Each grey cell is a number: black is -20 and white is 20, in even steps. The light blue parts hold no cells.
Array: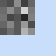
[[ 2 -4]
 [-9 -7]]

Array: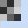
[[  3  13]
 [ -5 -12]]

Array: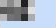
[[-5 -3]
 [-2 -3]]

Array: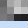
[[  2  12]
 [ -3 -14]]

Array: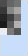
[[  1   6]
 [-10  -2]]

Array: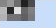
[[-14  15]
 [ -2  -2]]

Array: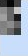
[[ -4  11]
 [ -4 -16]]
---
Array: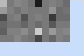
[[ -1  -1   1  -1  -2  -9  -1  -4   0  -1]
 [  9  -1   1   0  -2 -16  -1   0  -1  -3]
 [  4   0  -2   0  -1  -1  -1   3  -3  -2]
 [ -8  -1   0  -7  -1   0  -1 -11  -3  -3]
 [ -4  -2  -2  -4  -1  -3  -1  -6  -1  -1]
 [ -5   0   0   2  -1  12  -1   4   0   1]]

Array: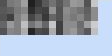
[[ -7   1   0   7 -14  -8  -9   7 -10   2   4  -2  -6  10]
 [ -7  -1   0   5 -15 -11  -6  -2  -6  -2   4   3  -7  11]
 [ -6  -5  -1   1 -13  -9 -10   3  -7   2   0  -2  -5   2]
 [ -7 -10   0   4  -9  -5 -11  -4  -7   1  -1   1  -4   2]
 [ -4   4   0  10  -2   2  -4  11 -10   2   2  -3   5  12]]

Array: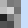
[[ -7  -8   5]
 [  8  -1   0]
 [ 10  13  -2]
 [-15  -1   5]]

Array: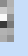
[[  7   3]
 [  2   8]
 [ 12   9]
 [ 19   3]
 [-11  -1]
 [  8   7]]

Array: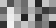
[[-12  18   4  11   6  -5   0 -15]
 [ 11  -7   3  -3  12 -14  11   5]
 [ -5  16   5  -2   7  -1 -11  -7]
 [  3  17  13 -15  11 -13   2  11]]

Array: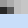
[[-14  -6  10  11]
 [  4   7  10  11]]

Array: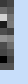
[[ -7  -7]
 [-11  -9]
 [ -3  -6]
 [ 13  -2]
 [-16  -1]
 [ -8 -10]
 [  3   1]
 [ -8  -3]
 [ -9  -7]
 [-20 -10]]
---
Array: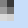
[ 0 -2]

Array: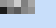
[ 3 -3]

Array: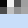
[-19  10]

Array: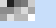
[14  2  9]

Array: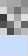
[ 8  5  6 -4]

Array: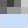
[-5  4]
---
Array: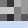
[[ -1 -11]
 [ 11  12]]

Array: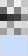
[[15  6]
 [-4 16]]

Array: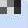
[[13 -2]
 [-6 14]]

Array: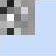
[[  5 -15]
 [-13  -1]]

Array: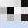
[[ 17  16]
 [  8 -18]]

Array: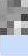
[[ 5 -1]
 [ 4  2]]

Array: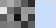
[[ 4  7]
 [16 -2]]
